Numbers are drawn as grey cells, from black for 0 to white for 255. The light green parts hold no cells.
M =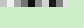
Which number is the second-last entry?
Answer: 130
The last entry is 227
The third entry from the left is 168

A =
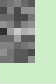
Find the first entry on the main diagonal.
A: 105
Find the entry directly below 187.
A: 89
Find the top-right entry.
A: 89
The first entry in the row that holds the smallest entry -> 48
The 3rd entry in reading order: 130
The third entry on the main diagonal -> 74
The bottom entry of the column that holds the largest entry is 89
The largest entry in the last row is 145
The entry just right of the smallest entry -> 159
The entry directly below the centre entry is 159
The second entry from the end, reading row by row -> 89
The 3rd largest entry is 175
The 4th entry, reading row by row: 105

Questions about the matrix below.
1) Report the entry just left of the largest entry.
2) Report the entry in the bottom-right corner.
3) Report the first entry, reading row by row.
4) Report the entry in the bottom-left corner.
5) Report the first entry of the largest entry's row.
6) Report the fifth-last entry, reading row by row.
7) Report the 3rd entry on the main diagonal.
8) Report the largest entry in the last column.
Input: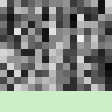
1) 46
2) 46
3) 213
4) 146
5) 59
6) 102
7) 72
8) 213
